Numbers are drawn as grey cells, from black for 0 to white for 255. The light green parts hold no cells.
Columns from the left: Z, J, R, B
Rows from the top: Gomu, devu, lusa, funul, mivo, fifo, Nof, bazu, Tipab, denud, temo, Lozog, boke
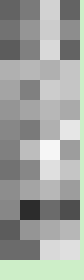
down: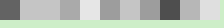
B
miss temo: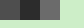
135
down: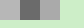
R
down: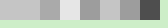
B

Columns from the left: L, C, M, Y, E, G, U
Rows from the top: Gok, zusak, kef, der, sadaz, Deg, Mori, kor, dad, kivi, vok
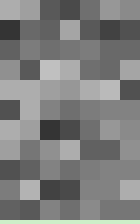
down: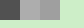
L
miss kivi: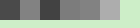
179
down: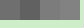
E
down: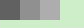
L

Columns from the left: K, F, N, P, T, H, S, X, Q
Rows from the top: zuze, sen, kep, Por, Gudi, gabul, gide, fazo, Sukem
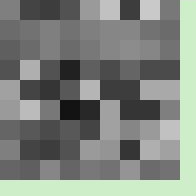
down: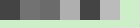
F
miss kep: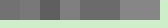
140

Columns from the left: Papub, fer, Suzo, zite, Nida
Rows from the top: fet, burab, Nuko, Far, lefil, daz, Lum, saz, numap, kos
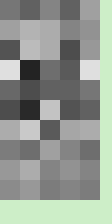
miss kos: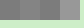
139
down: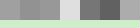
Nida
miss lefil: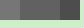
104
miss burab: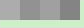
179
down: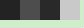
fer
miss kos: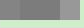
139
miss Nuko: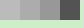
77

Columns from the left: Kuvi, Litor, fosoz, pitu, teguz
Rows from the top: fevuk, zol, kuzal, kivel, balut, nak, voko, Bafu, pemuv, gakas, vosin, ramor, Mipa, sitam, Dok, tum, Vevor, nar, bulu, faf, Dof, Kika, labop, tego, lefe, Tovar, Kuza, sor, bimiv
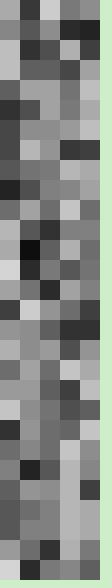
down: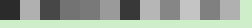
pitu
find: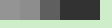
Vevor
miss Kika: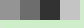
101
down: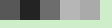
Kuvi
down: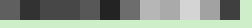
Kuvi
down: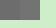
teguz

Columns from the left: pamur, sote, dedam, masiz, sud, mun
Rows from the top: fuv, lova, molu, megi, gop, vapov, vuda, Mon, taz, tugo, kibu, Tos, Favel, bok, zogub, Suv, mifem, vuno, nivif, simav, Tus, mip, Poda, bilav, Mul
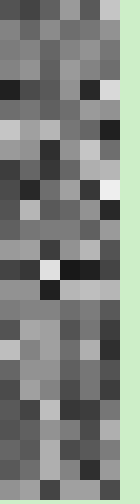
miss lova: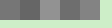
139
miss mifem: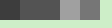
167

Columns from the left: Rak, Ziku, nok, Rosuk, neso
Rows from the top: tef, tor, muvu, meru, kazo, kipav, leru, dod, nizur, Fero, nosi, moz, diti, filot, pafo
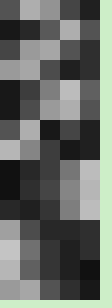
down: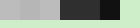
neso
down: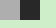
Ziku
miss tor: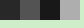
89
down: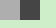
Rosuk
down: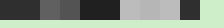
neso

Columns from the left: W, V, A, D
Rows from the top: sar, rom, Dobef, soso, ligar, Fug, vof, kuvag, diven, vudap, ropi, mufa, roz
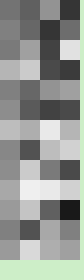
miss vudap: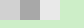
239
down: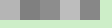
W
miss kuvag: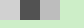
135

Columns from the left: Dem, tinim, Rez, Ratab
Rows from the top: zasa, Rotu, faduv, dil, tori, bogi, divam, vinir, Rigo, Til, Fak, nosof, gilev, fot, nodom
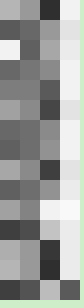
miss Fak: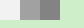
249
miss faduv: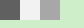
235
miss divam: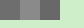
242
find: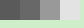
Rotu
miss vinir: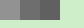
242
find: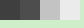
nosof
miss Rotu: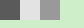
104

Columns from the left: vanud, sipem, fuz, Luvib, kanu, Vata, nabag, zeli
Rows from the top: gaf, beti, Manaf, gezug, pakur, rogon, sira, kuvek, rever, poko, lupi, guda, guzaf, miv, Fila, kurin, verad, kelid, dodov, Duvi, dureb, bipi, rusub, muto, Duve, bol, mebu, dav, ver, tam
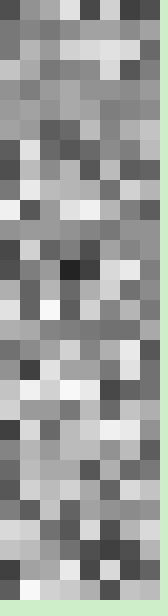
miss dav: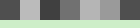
195
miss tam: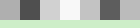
201

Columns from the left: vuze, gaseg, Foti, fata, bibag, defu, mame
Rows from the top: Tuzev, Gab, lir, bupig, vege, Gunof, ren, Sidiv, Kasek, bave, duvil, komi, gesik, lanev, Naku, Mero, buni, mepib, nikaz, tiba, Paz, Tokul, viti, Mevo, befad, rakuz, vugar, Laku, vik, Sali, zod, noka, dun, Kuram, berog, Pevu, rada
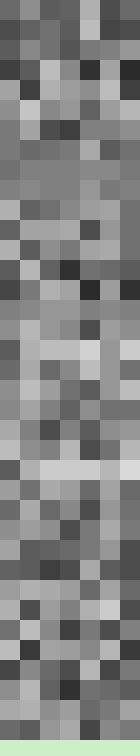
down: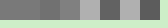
vuze
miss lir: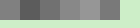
85

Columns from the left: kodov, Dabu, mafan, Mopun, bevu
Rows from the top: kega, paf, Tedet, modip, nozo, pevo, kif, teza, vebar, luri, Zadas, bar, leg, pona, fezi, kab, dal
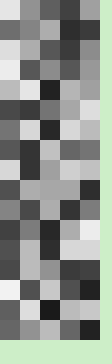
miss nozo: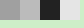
181
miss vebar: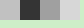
207

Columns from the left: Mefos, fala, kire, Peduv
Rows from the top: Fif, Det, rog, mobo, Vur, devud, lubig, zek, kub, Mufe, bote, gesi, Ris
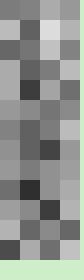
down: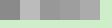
Peduv
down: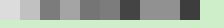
kire
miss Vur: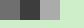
164
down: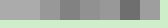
Mefos

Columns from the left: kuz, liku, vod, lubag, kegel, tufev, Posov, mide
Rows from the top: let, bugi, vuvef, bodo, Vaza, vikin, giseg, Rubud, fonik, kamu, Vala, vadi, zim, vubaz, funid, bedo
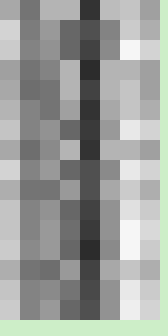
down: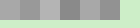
tufev
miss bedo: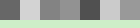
238
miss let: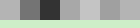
188
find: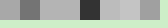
let
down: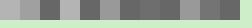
lubag
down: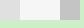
Posov
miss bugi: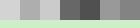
124

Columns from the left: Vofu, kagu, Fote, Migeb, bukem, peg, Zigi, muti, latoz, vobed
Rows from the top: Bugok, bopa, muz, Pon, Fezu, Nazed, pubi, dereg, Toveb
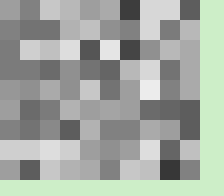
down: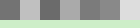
Fote
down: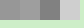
Vofu
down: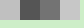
bukem
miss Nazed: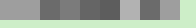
164
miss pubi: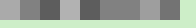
137
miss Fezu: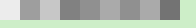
151
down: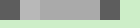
vobed

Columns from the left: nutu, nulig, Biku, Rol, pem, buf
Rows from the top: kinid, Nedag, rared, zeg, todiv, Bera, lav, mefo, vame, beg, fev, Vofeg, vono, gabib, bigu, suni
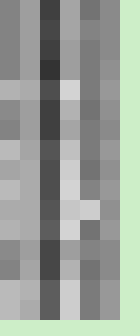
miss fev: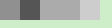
198
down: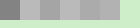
nutu
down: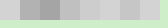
Rol

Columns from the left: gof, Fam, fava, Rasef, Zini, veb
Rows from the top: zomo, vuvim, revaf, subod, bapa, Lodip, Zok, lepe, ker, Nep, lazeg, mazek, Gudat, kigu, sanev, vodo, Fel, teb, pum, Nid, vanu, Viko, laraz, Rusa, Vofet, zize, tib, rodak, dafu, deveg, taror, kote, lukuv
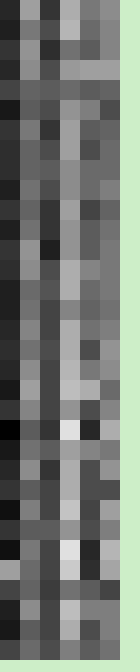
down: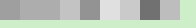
Rasef
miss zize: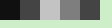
159
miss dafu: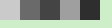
165
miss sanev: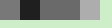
84
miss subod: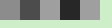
153
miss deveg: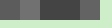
60

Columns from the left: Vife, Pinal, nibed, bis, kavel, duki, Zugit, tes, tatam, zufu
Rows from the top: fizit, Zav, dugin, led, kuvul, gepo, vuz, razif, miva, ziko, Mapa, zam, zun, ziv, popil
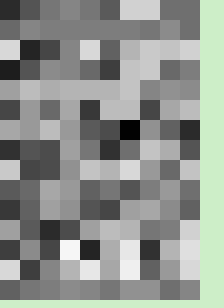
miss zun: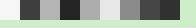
223
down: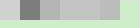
Zugit

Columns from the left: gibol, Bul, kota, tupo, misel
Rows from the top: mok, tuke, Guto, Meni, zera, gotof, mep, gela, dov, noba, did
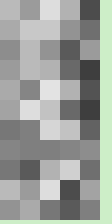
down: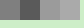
Bul
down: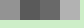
tupo

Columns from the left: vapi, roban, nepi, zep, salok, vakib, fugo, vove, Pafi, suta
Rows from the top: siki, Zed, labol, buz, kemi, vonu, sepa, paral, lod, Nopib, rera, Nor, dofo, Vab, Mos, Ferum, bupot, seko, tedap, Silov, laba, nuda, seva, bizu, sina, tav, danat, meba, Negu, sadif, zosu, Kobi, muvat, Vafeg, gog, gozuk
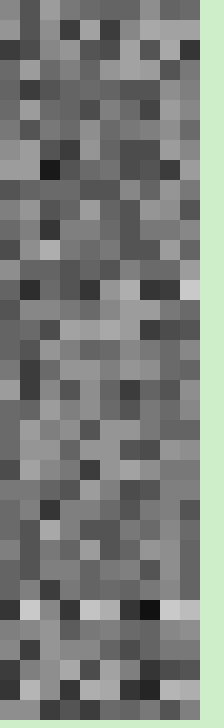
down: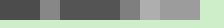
fugo
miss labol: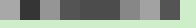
60
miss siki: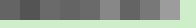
142
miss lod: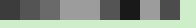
114
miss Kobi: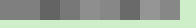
92
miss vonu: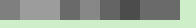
68

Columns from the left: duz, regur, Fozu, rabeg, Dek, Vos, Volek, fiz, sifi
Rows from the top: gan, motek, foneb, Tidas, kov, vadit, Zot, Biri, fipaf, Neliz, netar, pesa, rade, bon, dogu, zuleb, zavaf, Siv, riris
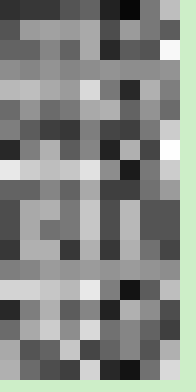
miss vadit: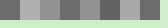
120
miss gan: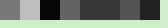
48
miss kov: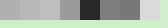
169
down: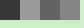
regur
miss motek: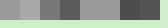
161
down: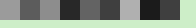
Volek
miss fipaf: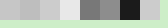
225

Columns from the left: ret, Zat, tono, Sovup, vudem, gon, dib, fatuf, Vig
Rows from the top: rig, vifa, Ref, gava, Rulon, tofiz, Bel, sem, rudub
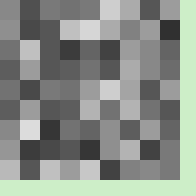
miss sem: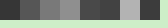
150
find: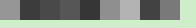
sem
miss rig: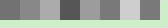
80
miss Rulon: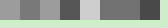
164
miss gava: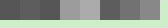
108
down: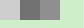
gon

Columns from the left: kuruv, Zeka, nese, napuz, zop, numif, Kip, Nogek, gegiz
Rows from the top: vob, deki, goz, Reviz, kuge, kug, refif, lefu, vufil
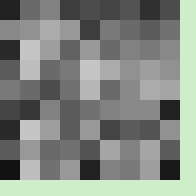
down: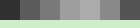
Nogek
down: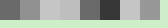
Zeka
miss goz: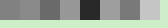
98
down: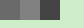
numif

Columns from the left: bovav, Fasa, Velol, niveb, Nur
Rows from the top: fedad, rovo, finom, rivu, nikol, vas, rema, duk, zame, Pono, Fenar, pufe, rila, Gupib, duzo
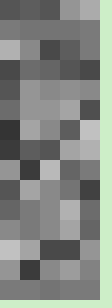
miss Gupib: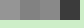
156
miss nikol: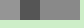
143
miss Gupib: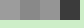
130
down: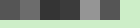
bovav
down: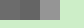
Nur
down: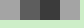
Fasa

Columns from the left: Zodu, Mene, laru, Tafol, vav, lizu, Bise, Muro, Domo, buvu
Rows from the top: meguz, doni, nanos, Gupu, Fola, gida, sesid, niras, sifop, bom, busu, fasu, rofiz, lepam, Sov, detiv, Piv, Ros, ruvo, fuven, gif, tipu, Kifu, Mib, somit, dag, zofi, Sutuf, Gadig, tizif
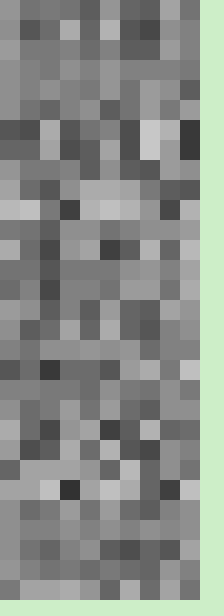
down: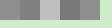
buvu
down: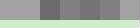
Mene
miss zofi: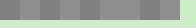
135
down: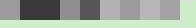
buvu
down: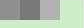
Domo
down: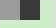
buvu
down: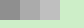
lizu

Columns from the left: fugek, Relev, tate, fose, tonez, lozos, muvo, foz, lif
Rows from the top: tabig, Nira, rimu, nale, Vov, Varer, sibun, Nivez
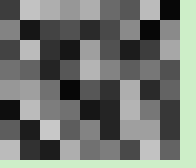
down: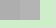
muvo
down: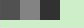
lozos
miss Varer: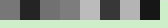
14

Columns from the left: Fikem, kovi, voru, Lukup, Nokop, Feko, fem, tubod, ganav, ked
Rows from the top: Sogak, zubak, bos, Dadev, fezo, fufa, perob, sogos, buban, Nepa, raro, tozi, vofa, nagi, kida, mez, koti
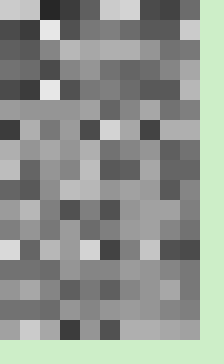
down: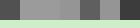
Lukup
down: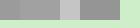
tubod
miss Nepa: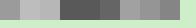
141

